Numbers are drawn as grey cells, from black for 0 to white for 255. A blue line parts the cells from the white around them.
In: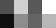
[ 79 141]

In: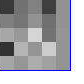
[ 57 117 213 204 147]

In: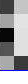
[ 61 227]

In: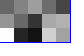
[102 104  18]

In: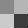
[137  60]

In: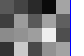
[ 89 156 158 146]

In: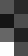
[85 77]

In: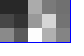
[ 40  52 253]
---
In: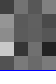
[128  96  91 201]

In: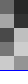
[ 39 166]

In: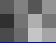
[148 175 107]

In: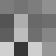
[144 105 189 208]

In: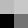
[200   2]

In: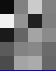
[130  32 101  91]

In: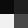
[ 31 241]
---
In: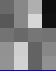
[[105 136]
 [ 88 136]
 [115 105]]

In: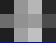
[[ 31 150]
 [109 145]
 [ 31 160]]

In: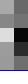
[[169 105]
 [135 115]
 [221   7]]

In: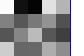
[[251  17]
 [129  87]
 [ 85 134]]

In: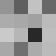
[[148  95]
 [172 168]
 [202 182]]

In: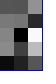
[[ 85  84]
 [121 117]
 [133   1]]

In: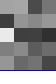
[[163 166]
 [ 61 148]
 [234  63]]

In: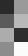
[[ 42 154]
 [ 91 184]
 [172  45]]
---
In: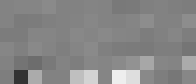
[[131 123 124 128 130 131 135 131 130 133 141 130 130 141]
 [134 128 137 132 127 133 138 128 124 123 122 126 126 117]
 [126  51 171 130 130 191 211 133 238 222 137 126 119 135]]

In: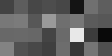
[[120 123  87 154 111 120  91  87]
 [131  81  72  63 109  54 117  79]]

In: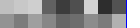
[[147 124 159 135 102 109 140 123 177]]

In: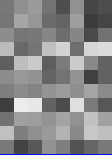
[[117 165 150 107 100 158  60  70]
 [187 105 117 192 211 110 213 219]
 [140 152 146 100 115 148  65  98]
 [ 62 236 231  99  76 224 122  87]
 [192 127 143 154 179 137 199 191]]

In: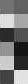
[[222 168]
 [147  22]
 [ 67 226]]

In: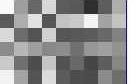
[[ 91 174 226  86 194 200 244 163 195]
 [139 182 158 136 141 113 151 159 146]
 [241 163  84 219  92  78  76 139 111]]

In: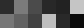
[[119  98  65 190  41  10]]

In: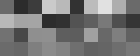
[[184 164 165  45  49  83  95 121  79  53]
 [107 103 127 139 131 111  98 101 110 120]]

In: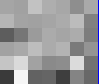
[[181 163 161 165 171 188 129]
 [162 169 189 171 179 122 148]
 [ 58 246  98 101  62 132 104]]
